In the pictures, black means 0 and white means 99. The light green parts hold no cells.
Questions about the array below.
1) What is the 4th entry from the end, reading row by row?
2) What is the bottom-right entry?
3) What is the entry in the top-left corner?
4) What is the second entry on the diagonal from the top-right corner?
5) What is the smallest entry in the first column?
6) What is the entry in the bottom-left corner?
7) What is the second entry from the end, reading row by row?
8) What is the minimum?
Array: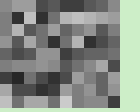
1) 49
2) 24
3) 53
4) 65
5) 24
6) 74
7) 53
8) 15

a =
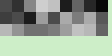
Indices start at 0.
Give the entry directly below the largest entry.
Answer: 61
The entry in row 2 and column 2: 44
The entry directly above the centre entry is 75
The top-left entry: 29
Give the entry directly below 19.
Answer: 29
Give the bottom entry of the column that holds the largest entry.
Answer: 44
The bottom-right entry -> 39
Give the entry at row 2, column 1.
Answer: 57

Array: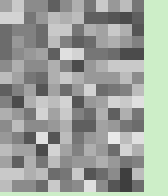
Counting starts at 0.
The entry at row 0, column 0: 63
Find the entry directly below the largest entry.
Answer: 42
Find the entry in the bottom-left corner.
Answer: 73
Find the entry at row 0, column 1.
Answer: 78
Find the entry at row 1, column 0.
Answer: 82
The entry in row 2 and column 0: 42
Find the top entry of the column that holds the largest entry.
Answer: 59
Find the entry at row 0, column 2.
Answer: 54
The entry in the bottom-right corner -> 42
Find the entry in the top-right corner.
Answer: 46
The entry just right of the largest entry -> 73
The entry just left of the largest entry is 63
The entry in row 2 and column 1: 50
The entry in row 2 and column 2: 50
